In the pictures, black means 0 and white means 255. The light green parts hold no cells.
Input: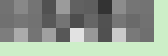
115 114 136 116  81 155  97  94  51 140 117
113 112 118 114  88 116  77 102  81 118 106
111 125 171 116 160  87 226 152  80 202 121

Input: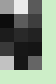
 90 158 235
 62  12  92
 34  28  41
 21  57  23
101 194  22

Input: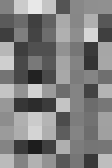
144 130 203 232 197  84 136 143
 87  90 107  64  98 170 135 176
 63  62 127  68 109 176 142 215
166 183  62  80  80 146 118  57
167 207  73 121  88 165 131  51
111 116  71  34  74 168 124 133
180 196 146 211 155 108 132  67
119 152  54  44  59 196 132 108
161 141 176 203 180  76 125 114
160 155 173 212 175  93 132 109
118 132  58  29  64 175 124 117
190 187 131 178 147  87 118  56

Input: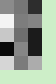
 45 139 118
132 244 125
 27 200 110
 27   9 134
172 214 123

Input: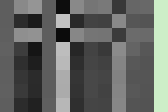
104  94 137 149  94  13 137 117 121  56 102
 84  94  43  26  93 193  41  67  65 137  86
106  95 143 146  94  11 135 117 116  59 107
 87  97  61  21  94 189  38  67  57 139 100
 84  94  47  30  94 185  46  69  65 133  88
 85  95  54  43  93 172  53  72  69 130  85
 84  96  58  42  93 171  51  72  66 133  88
 83  94  44  33  95 183  47  69  68 135  84

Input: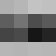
192 176 182 195
 90  94 116  77
 36  68  74  22
182 182 180 184

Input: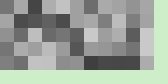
166 117 168  69 174 194 160 109 170 163 147
163 165  76  84  97  76 160 168 126 188 126
201 145 108 190 106 117  95 201 158 174  92
201 117 172 159 187 155  86 154 150 136 116
172 127 112 194 193 141 145  63  72  71  72
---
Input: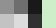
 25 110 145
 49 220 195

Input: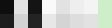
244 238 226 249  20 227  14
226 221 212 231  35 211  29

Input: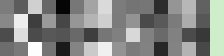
 97 183 149  44 118 116 124 218 164 119   5 103 208  92 124
 87 172 123  89  74 147 123 207 180 150  70 154  62 237 136
 56  75 129 106 129 216 128 118  62 105  84  88  75 222  76
 72 179 131  39 130 123 147 240 202 132  26 116 253 121 109

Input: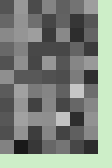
158 115  96 132  75 152  84
 86  54  98  70 111 147 103
100  45 137  59 158 149 137
 59 100  71  72  72 130 104
153 134  85 151  70 143  82
 47 124  77  81  88  88 143
109 199  97 133 122 161  91
134 103  70 135  65 150  78
146  45 194 143 144 161  87
136  95  67 134  61 147  79
 44  71 117 103  55  25 130

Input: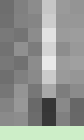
148 154 198 140 128 110
151 151 205 133 130 112
157 155 226 140 116 121
153 141 212 124 144 114
160 156 233 140 113 120
150 154 203 138 128 111
139 125 168 119 148 118
103 137  54 105 152 131
104 128  56 108 141 138

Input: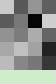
 95 148  88 202
207   5 120  91
101 172 124 146
 34 162 192 168
 55 119 135 187
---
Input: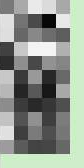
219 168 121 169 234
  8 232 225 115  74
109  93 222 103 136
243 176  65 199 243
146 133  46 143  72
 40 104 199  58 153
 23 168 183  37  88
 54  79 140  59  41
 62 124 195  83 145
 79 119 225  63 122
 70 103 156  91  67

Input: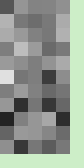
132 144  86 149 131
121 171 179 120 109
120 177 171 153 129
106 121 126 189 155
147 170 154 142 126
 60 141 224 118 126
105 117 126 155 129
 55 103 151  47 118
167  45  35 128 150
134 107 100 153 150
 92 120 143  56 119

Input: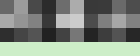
106  77 104 156  73  43 109 172  57  58
167 129 169 148 130  56 193 204  76 127
 83  39  46  69  84  33  66 119  36  61

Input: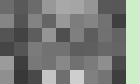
 88  87 108  89 107 152 168 165 149
114  63 133  84 131 101 152 125 132
113  99  84  67  93 149  79 127  93
104 101  70  85 123 114 114  94  95
142  74 155  62 120 115 136 113 123
116  62 143  56  73 196 111 206 128

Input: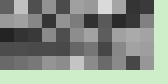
 52  58  96 193  79 146  75 160 153 218 165
 55 129 153 160 135  53 147 124  49  89  42
170 163  35  51  57 138  78 141 162  93 161
162 158  76  77  74  75  73 103 118  70 136
 71 151 105 112 120 148 140 196 139 106 138

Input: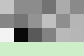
171 138 196 140 140 115
142 181 133 117 147 192
185 182 243   8  89 130

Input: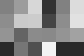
129 220 129 156 215  50
141 225 141 202 204  69
148 162 148 100 139 137
 41  41  41 118  80 243

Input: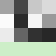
200 218 163  70
245 153 251  43
 49  39 235 101
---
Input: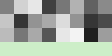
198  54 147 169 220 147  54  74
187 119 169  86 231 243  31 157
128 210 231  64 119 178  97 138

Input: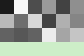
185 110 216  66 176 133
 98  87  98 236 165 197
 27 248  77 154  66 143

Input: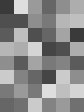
203 131 102  69 203 142
182 173 213  69  79 173
142  91 164 121 131  91
121 154 121 222 191 213
102 112 203 131 154 112
 91 191  79 102 164  58
 79  79 142 121 182 191
 58 222 154 102 142 173

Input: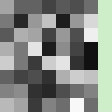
205 121  58 205 228  49  17
185 164  58 130 109 248 109
175 121 228  29 140  67  17
164  98  98  67  89  78 109
130 140  49  39  78 109 130
121  39 152 194  29 152 216
 98  67  78  49 175 205 194
 89 175 164  67 152  78 239

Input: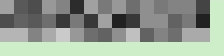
181 181 131 170 202 152 110  98 143 192  98 131 110 170 170
161  89  77 152 131  44 161 121 152 110 143 121 131 131  68
 77  98  89 110  56 121  56 161  33  56 143 143  98 121  33

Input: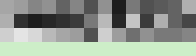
207 228 216 185 166 157  81 207 157 111 145 121 121 133
175  48  29  39  48  59 121 185  39 197  59 175  99  70
166 157 133 145  99 133  81 145  29 121  81  90  99 175

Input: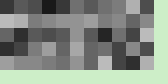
187 176 124 136 147 147 158 124 136 101 136
158 136 136 124 112 147 101 187  68  47 176
101  47  89  77  89 147  89  37 112  68 187
 56  89  77  25  56 112  89 112 124 176  77
 47  68 124 158 101 167 101 112  68 136  77

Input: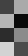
211  76
181  10
 66 170
 44 139
